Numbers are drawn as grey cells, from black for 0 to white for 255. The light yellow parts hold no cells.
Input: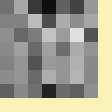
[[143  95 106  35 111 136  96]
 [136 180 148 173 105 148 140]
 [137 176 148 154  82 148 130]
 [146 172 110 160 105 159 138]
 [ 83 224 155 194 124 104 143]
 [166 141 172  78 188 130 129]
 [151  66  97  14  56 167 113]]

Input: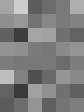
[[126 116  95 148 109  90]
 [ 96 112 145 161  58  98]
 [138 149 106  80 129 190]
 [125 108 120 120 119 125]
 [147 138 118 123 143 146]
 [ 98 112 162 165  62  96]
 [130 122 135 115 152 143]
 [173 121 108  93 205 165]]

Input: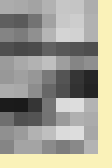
[[179 137 124 139 164 164 133]
 [167 221 219 191 178 155 144]
 [171 176 154 116  84  80 111]
 [179 221 219 117  53  26  27]
 [ 35  50  79 103 141 169 172]
 [ 38  53  84 121 151 160 152]
 [143 133 158 191 178 169 155]
 [ 78  83  87  97  75  72  79]
 [177 210 212 181 144 124 132]
 [177 205 200 162 115  90  95]
 [173 197 198 178 163 169 172]]

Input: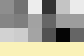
[[101   5  81 164 205 210]
 [157 157 102 162 126 133]
 [235 196  51 237 114 142]]

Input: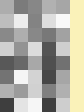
[[206  63 246 228  62]
 [176 128 209 155 177]
 [166  71 211 245 115]
 [113  79 168 104  88]
 [207  84 220 147 208]
 [162 120 136 174 137]
 [249 222 131 237 189]
 [166 177 135 123 173]]

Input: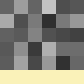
[[103  49 153  72 162  92]
 [109 109 175  58 142  88]
 [ 65  72  81 131  90  97]
 [152 121  47 122  79 170]
 [ 86  78 195 100 157 100]]
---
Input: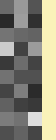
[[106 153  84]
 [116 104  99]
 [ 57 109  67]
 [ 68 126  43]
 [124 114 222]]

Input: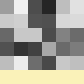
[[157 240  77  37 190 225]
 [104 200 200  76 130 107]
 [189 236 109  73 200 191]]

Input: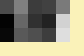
[[ 75 128  60  65 122]
 [  8  89  79  61 222]]

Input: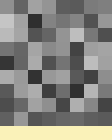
[[144 100 162 148  93  90 123 127]
 [186 165  83 101 148 190 120  79]
 [ 53 101 171  81 116  77 189 161]
 [ 89 156 173  62 110  48 181 121]
 [ 96 151  84  93 102 105  94  90]]

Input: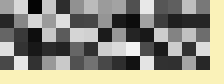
[[161 216   4 200  45 145 187 155 163  80 232  86  95 190 120]
 [101  57  14 199  91 213 209  27 152  36  24 205 131 193 109]
 [ 72 231  50 152 201  81 114  72  46  18 228  49  48 165  39]]

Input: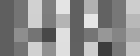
[[ 95 116 209 127 228  96 177  98 119 205]
 [ 95 142 116  72 224  96 117 151 133 168]]

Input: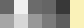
[[102 240 107 101  56]]

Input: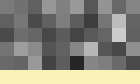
[[122 113  96 151 128 153  87 148 104 133]
 [ 74 109 102  72  92  68  89 101 204  97]
 [105 100 153  67  93  38 134 126 106  73]]

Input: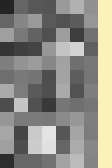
[[ 36 101  87  85 154 177 144]
 [159 121  98  80 158  61 114]
 [127 147 156 135 162 111 119]
 [170 124  90  79 170  82 126]
 [150 122 123 121 138 151 126]
 [159  78 204 224 101 171 135]]
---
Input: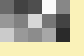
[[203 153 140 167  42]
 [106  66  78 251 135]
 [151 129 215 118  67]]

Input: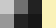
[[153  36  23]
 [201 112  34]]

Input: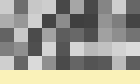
[[207 102 218 143  74 101  84  89 187  94]
 [204 110 199 205  72 166  73 133 206 102]
 [173 151 208  68 140  63  65 148 126  68]
 [ 99 200  75 162  93 104  79 161 142 115]
 [126 143  79 212  85 213 184 193 210 219]]

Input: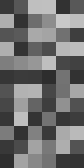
[[ 46 163 136 115  53  51]
 [ 56  87 191 192  50  88]
 [174  50 109 141 201 190]
 [ 84  90 169 164 113  62]
 [175  51  97  77 184 189]
 [126 139 151 191  71  65]
 [ 54  59  58  45 115  50]
 [ 83 178 180  71 113 167]
 [ 71 160 100  62 145  81]
 [ 54 191  52 115  54  61]
 [124  50 129  58 170 186]
 [ 56  75 163 121 174  83]]

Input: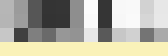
[[199  63 127 106 151 147 231  89 199 209 116 170]
 [182 155  86  52  53 142 252  53 248 249 210 231]
 [181 157  86  51  52 142 250  53 247 250 214 232]]

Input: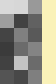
[[ 84  72 127]
 [217 215 153]
 [158  66  97]
 [ 68 128  89]
 [ 59 107 132]
 [ 65 195 107]]

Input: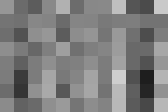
[[139  98 106 143 154 117 141 131 184  91  72 183]
 [150 107  92 137 177 108 136 137 191  85  75 201]
 [116 113 135 132 107 133 132 121 125 126 115 115]
 [110  82 143 151  92 141 149 117 153 112  77 125]
 [142 123 103 127 159 112 127 133 156 105 106 167]
 [125  96 124 143 125 128 142 124 162 105  82 151]
 [124  59 124 166 121 133 164 123 206  81  30 180]
 [108  53 145 169  88 146 166 115 185  95  37 145]]
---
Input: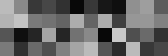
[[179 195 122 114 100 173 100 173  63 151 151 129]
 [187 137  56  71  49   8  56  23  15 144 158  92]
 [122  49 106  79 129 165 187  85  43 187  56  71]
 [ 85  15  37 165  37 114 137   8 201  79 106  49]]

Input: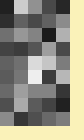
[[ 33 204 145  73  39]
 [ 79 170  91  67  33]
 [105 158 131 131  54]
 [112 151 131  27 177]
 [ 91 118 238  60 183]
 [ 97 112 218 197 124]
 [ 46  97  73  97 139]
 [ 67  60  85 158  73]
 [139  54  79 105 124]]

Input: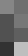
[[ 50 190]
 [ 81 119]
 [134 111]
 [ 81  95]]

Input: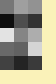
[[119 159 146]
 [227 133 173]
 [105  98 213]
 [ 14  78  50]
 [ 65  36  58]]

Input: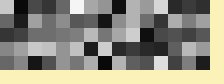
[[134 160 200 193 148 193  28 206  41  59  41  35  95 185 154]
 [103 134  21  81 148 118 173   9 179  95  81 222  65 126  28]
 [ 53  65 110 110 118 126 185 118 167 206  15  73  81  65  87]
 [103  28 160 110 141  87  95  21 141 179 110  53 173 126 160]
 [200   9  73  53 103 245 167 148  15 179 154 214  41  59  47]]

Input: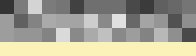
[[157 149 149 131 218 137 170 192 137 157 131 184 143  73]
 [ 52 123 212 123 117  65 111 111 111  73  59  96 104 117]
 [157  96 131 170 164 164 205 137 224 104 164 149  81 143]]

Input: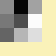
[[100 182 222]
 [120  78 252]
 [142   5 162]]

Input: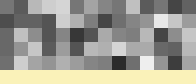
[[111 206 164 148 176 156 133 126  43 111 238 148  61 164]
 [104 192 141  84 133  55  84 170 133 126 184  69 141 198]
 [104 148 198  91 156  84 184 176 213 170 170 104  98 184]
 [ 77  98  98  84 206 176 126  69 111 133 148 232 198 156]
 [118  91 184 206 213 118 164 133 118 192  91 118  69  98]]
